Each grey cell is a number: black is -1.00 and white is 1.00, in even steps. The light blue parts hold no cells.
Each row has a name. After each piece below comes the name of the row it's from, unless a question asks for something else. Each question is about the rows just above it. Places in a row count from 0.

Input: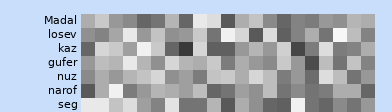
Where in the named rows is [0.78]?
seg, 6
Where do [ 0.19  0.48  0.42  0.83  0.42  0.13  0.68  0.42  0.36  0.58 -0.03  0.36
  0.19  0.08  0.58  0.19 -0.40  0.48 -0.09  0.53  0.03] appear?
gufer
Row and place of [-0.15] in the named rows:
nuz, 16
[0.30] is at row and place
losev, 2
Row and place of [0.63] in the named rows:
kaz, 14

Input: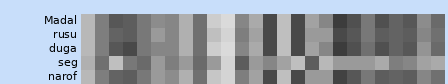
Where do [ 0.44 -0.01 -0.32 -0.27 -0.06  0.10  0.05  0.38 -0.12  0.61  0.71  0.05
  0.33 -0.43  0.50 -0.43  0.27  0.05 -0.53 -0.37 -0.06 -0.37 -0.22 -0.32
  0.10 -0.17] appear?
Madal
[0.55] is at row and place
narof, 9
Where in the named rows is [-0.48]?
narof, 18
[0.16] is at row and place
duga, 24

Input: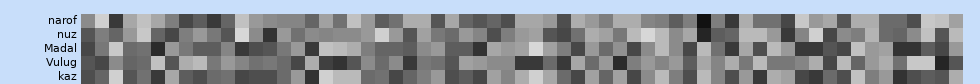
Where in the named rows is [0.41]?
nuz, 56
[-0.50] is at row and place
Vulug, 17
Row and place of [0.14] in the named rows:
Madal, 38

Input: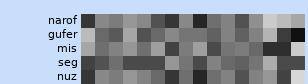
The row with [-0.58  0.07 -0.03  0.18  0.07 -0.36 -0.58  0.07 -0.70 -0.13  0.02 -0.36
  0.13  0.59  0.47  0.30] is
narof
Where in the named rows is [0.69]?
nuz, 15
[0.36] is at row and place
seg, 13
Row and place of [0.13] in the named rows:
narof, 12
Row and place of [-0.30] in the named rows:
gufer, 2

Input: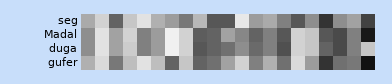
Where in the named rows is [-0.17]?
duga, 12
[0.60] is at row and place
duga, 3
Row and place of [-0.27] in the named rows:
Madal, 8
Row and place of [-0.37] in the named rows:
duga, 14
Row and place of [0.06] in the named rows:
Madal, 11

